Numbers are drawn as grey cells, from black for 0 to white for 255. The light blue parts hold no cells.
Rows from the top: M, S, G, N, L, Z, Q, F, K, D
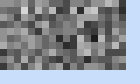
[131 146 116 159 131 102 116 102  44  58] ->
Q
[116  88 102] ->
K

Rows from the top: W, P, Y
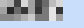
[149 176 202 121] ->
Y
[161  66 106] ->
W
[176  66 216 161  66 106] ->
W
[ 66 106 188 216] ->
W

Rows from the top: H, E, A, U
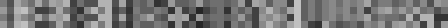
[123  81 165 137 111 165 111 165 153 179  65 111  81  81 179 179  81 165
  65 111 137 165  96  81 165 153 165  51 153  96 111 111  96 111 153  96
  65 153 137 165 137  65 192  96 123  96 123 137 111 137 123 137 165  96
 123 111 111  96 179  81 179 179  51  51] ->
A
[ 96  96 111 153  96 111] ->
H
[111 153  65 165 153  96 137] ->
H
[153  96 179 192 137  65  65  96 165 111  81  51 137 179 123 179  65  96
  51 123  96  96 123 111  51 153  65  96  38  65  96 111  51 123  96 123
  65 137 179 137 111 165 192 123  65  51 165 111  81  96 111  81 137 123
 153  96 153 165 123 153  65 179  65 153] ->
U
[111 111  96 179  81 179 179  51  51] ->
A

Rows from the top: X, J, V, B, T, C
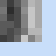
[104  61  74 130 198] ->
V
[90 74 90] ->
T
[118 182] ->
T
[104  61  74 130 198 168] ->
V
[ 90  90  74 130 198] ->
B

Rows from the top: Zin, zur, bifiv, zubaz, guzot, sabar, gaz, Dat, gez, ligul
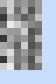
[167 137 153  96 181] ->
sabar
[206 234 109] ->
ligul

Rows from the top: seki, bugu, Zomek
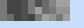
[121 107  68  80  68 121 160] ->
Zomek
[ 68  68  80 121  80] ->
seki
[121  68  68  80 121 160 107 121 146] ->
bugu
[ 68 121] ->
Zomek
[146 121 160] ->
Zomek

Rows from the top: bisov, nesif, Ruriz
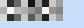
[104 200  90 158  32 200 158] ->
Ruriz
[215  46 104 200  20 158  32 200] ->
bisov
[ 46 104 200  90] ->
Ruriz

